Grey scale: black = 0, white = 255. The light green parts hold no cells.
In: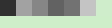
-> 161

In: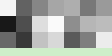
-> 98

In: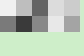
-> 189

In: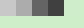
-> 171

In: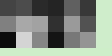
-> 76

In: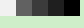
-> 97

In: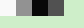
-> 146
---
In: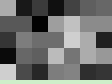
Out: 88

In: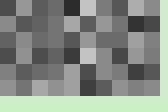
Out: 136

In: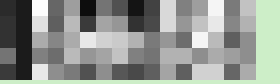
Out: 50

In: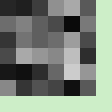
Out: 109

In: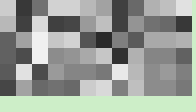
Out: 184

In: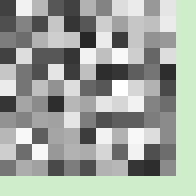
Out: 79
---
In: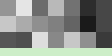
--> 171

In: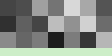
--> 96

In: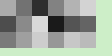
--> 138

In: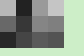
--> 55

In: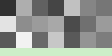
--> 141

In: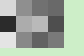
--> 172
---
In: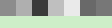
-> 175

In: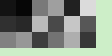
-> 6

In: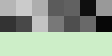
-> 203

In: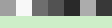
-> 248

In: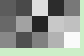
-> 73

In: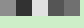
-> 50

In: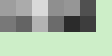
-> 171

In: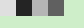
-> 36

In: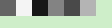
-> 244

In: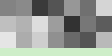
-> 138
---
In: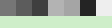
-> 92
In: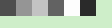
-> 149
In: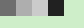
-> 174
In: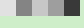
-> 132
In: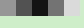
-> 82
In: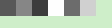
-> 134
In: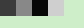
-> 136
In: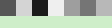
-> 212
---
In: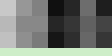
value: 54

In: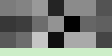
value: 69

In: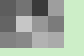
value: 170

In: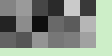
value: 161

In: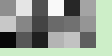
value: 94

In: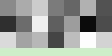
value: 211

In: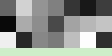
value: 46

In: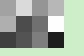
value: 29
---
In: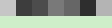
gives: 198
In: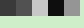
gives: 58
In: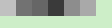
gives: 192
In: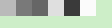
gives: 186
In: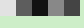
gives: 226
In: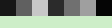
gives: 23
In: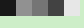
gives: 24
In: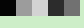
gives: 4
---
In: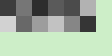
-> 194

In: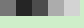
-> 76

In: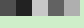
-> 198

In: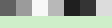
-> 31

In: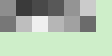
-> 182

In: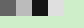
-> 187
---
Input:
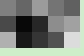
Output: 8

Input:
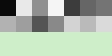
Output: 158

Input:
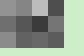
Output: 86

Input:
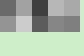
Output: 204

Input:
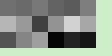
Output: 153

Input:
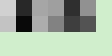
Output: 10

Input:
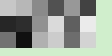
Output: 45

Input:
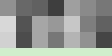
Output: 83

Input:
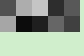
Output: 12
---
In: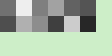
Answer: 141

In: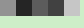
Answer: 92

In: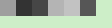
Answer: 70

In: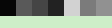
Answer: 69

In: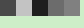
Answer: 30

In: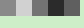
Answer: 115

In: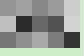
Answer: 169

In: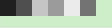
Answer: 197

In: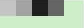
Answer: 30

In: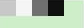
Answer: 112
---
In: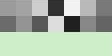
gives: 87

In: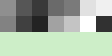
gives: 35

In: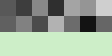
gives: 75

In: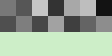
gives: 71

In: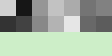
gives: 136

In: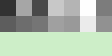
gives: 117

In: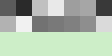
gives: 114

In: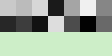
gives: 18
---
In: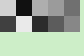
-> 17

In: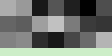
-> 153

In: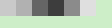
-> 177

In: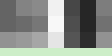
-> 131

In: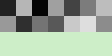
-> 182

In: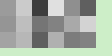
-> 203

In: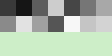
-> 21
